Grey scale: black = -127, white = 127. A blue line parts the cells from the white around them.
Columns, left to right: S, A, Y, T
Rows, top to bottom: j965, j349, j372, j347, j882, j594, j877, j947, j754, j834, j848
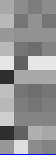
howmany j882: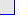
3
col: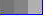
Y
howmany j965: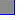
2
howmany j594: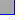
3

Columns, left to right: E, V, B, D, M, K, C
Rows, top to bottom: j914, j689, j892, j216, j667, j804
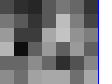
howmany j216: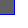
3
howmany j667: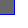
3
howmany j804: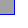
1

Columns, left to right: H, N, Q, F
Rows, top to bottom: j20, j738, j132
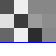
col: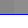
F
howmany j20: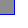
0
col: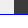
N
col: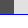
H

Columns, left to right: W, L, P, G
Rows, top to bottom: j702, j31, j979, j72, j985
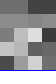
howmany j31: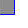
3
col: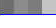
W
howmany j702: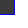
0
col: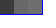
G

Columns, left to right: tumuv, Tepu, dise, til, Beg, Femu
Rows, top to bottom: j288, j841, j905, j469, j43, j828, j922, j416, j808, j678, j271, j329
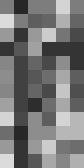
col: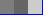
til
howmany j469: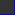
4
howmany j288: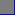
4
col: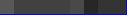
Tepu
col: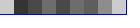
til
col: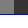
Tepu
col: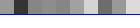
tumuv

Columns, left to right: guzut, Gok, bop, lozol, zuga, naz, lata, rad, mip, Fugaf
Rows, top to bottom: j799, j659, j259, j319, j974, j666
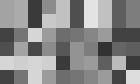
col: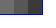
zuga
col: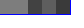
Fugaf

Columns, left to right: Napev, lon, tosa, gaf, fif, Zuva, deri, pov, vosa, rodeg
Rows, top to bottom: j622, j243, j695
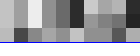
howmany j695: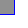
3
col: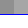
gaf

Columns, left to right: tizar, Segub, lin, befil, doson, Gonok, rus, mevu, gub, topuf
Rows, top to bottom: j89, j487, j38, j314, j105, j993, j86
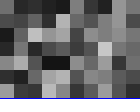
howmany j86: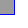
2
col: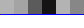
doson

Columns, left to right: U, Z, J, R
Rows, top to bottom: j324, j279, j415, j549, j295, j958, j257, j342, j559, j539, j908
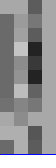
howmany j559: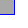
3
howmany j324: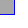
3
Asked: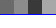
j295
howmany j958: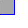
1

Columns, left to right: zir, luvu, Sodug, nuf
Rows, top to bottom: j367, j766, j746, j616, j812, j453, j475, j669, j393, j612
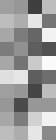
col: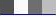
nuf
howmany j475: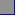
0
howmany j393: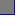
1
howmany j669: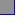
0
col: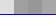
zir

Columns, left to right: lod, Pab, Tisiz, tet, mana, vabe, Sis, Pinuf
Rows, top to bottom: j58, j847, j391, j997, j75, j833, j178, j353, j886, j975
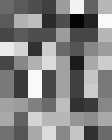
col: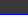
Pab
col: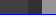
vabe
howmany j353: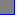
1
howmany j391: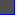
2
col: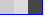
tet

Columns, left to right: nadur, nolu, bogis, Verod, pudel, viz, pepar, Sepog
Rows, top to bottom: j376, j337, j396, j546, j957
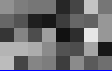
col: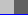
pepar
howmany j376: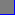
1

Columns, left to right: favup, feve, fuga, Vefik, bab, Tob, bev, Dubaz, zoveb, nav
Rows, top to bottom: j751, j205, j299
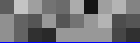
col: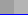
Dubaz
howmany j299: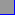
4
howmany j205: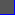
3

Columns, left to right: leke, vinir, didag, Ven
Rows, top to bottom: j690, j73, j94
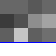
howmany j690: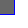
3
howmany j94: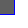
2
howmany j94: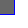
0
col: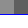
didag
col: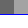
Ven
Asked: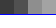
j73
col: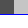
vinir

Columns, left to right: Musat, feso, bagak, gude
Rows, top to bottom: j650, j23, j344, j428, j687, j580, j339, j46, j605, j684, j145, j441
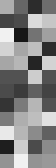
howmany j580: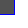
3
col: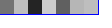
bagak

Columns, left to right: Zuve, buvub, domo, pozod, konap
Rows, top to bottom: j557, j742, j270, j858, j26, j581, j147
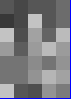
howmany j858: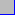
1
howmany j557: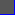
3
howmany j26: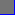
3
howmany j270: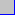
1
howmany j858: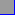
3
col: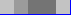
Zuve
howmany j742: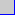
0

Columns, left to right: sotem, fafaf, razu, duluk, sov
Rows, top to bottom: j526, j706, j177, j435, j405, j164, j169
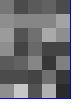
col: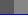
razu
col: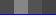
fafaf
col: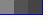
fafaf
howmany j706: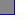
3
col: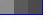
sotem
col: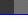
duluk
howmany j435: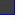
0

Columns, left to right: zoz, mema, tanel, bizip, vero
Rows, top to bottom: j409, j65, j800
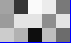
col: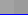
zoz
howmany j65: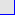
3
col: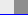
bizip
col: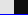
tanel

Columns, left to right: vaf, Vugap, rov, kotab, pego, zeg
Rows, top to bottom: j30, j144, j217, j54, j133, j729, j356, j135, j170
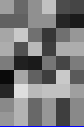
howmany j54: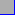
3
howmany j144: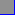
2
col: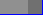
rov

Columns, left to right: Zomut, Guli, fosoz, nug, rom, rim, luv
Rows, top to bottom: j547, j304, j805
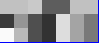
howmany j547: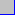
4
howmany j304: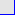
0

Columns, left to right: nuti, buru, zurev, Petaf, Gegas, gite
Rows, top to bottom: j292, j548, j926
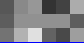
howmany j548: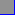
4
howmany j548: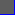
2
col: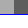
gite
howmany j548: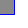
0
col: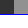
Petaf
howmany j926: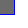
0

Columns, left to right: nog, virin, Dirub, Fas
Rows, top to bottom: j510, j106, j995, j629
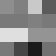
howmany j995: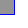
2
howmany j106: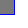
3

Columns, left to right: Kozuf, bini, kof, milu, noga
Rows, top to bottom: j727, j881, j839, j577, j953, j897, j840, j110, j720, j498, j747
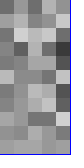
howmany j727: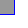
1
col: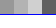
bini
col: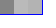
kof
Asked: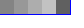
j110
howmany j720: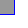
1
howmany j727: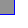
1

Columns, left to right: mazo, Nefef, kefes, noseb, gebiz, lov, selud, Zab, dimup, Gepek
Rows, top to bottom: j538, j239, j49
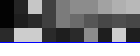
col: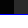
mazo
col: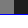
gebiz
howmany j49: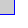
3
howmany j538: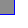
2
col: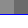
lov

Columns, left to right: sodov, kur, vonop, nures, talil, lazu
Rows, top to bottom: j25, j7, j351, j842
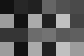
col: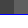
lazu
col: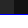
kur
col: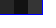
kur
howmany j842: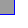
2

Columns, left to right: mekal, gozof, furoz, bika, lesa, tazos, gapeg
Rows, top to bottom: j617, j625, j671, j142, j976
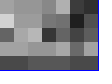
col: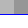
furoz
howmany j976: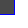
4
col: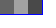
mekal
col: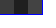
tazos
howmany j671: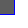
1
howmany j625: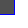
1
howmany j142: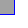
3

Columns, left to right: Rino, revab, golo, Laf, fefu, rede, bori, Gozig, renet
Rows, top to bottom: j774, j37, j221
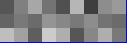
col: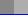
fefu
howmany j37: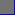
1
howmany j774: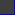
1
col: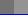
Laf
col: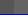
Rino
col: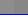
bori
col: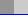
Laf

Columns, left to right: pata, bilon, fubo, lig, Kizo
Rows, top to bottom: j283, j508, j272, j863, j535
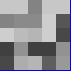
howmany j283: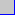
4
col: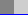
pata
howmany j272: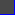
1
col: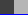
fubo
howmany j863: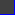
3
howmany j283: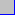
0
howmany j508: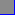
2

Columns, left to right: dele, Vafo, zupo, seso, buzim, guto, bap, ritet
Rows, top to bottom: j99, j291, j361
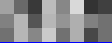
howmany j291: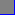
2
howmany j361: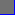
3
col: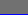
ritet
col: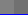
dele

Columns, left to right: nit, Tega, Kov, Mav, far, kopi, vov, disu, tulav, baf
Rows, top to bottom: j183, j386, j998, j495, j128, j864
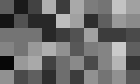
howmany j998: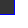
0
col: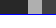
Mav
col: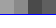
baf
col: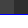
Mav
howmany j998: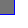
3

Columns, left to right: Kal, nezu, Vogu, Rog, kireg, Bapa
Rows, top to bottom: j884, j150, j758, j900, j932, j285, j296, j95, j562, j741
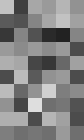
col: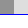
Vogu
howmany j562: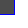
2
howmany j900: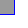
3

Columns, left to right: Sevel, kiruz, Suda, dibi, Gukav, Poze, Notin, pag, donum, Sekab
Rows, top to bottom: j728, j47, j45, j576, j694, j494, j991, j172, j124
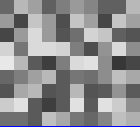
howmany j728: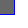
1
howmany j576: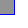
1
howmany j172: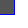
0
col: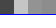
pag
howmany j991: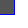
3
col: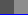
Sekab
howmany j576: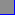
1

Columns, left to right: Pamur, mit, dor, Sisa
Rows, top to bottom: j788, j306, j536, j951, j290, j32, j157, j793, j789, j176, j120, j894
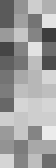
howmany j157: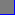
1
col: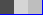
Sisa
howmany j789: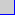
3
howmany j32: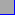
1
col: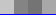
mit
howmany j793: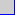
1
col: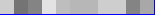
dor

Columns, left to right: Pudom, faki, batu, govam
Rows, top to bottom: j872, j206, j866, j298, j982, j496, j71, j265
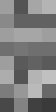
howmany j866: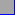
2
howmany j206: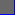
0

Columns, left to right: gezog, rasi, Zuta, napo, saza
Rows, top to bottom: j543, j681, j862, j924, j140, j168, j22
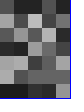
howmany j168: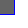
3
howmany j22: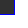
1
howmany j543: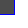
0
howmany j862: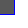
2
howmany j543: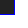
3
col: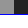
rasi
